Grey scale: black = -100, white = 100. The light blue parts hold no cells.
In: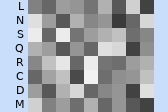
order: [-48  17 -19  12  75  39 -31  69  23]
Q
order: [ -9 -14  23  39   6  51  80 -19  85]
R
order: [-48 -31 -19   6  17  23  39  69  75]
D
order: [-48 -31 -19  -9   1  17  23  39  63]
L

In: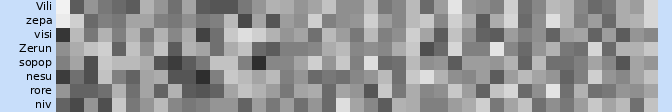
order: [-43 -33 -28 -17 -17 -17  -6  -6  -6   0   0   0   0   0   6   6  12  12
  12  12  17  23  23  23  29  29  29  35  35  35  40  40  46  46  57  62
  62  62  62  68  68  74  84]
zepa
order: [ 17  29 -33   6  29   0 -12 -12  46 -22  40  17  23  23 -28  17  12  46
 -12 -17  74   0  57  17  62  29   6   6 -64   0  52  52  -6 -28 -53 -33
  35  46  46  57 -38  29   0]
sopop
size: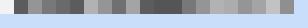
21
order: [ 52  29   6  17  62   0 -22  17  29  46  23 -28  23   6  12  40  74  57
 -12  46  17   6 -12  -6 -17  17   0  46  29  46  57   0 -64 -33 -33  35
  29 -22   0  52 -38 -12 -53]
nesu

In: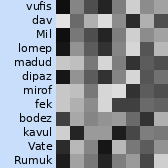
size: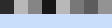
8
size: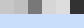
6
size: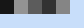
5
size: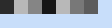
7
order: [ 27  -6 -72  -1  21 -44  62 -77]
Rumuk

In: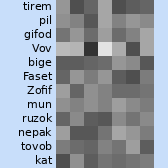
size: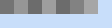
7
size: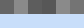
6

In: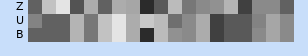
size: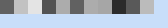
11
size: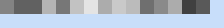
15
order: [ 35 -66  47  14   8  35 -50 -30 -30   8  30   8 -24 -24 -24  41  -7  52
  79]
B

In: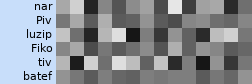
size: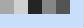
5
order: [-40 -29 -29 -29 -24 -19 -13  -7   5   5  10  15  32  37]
Piv
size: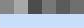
6
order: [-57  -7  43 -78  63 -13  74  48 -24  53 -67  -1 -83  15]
tiv
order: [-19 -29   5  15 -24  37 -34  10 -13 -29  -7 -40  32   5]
Fiko

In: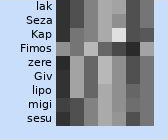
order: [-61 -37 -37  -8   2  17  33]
sesu
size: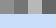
4
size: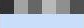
6
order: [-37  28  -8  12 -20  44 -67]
zere
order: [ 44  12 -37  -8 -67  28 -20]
zere
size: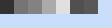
7

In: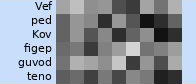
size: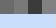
4
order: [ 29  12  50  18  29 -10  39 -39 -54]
Vef
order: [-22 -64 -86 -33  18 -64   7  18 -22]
ped
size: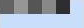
5
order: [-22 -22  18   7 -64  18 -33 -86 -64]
ped
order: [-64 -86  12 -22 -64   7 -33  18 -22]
Kov

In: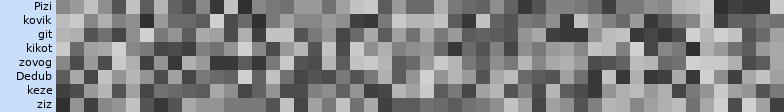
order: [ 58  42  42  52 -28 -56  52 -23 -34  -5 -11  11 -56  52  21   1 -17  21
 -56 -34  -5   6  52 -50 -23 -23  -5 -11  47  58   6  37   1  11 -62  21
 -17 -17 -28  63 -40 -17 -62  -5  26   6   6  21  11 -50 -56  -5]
kovik
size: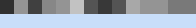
14
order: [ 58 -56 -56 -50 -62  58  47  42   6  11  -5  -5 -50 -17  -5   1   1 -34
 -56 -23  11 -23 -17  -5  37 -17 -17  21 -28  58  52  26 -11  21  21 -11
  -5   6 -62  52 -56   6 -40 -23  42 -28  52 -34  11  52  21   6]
Pizi
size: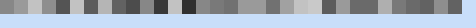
33
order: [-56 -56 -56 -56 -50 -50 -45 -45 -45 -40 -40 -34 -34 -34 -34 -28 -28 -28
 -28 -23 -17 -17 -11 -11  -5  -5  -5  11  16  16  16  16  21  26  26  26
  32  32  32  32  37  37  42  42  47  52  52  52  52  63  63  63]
git
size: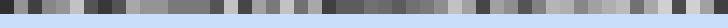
52
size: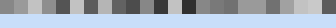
24

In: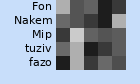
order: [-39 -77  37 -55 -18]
fazo
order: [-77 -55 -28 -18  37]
tuziv
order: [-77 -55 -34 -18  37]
Nakem
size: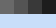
4
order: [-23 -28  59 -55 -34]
Mip
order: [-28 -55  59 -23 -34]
Mip

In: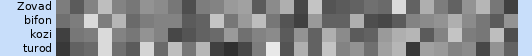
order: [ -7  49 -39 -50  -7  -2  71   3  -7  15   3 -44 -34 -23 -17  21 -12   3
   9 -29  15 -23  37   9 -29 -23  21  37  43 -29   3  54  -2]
kozi
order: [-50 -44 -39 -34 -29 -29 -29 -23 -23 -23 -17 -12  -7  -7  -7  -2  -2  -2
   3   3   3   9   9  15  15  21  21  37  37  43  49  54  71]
bifon
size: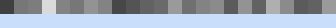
24
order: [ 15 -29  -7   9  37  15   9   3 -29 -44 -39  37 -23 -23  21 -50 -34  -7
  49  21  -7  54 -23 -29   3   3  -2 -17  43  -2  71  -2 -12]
bifon
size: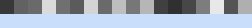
18
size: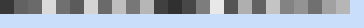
25

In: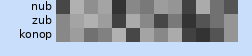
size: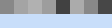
8
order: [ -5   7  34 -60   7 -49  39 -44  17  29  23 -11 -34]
zub
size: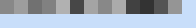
13
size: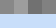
4
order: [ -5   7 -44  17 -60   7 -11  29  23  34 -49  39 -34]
zub

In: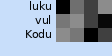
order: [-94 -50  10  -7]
vul
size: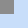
1
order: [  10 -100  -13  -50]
luku
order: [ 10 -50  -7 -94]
vul
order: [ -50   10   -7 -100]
Kodu

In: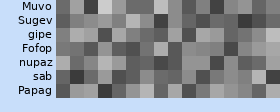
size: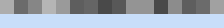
16
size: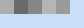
5
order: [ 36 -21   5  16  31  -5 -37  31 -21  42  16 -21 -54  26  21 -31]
Papag
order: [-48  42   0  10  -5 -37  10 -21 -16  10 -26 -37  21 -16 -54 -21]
sab
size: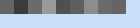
9
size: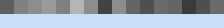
16

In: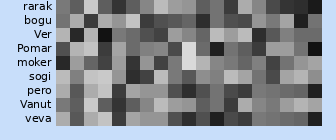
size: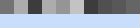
10
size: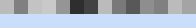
14
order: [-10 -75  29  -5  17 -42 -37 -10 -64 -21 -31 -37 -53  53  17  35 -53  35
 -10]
bogu
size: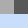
2
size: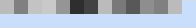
13
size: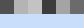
6
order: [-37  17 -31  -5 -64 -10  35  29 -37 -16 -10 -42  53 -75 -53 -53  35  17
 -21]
pero

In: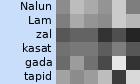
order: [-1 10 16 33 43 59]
Lam
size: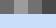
4
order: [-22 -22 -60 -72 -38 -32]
zal

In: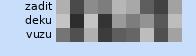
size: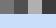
4
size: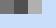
3

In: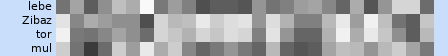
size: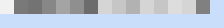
15
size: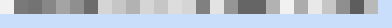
27
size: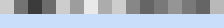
16
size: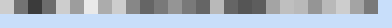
27
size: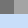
2
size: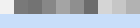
10
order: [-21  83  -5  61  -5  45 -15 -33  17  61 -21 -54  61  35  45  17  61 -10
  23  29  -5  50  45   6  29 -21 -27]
mul

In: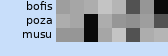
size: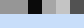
6
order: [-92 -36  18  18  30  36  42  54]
musu
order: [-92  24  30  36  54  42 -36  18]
bofis
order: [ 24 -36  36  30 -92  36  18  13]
poza

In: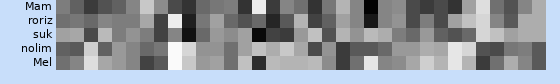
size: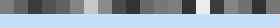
20
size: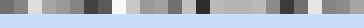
26
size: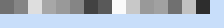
15

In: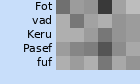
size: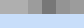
6
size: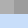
2
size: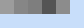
5
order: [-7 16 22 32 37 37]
fuf
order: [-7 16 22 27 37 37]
vad
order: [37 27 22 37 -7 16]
vad
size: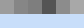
6

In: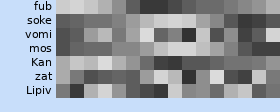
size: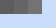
3
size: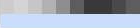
10
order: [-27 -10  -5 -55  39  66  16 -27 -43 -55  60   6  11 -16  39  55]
Lipiv
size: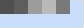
5
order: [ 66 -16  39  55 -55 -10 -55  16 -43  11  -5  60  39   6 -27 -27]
Lipiv
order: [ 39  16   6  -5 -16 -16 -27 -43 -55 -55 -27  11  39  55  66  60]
fub
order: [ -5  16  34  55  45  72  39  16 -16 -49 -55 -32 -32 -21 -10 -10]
Kan

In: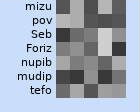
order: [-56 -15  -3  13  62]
Seb
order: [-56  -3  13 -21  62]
Foriz
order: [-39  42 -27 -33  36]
mizu
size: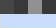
4
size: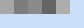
5

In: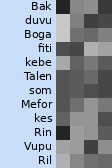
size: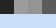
4
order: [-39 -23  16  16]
kes

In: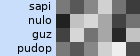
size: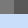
2
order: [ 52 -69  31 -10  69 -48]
guz

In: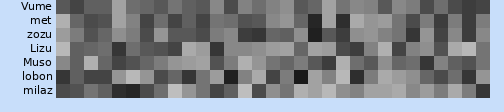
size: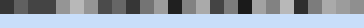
26
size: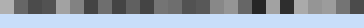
26

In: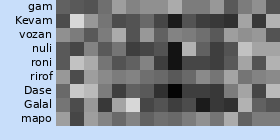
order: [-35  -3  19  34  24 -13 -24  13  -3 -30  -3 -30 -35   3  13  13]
gam
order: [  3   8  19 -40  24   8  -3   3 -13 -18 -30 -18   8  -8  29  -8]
rirof
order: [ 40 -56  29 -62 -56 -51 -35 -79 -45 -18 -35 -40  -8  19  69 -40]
Kevam
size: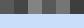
6
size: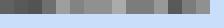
15
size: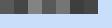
7
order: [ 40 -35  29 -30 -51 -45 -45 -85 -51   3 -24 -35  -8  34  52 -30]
roni

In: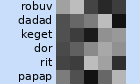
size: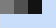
3
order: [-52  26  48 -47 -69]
robuv
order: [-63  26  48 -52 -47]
rit
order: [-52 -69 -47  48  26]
robuv
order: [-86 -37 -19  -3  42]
papap

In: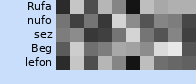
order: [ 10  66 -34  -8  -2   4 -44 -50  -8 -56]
nufo
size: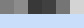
6
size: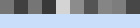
10

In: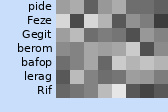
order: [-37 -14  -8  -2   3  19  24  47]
Gegit
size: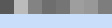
8
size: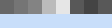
8
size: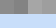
4

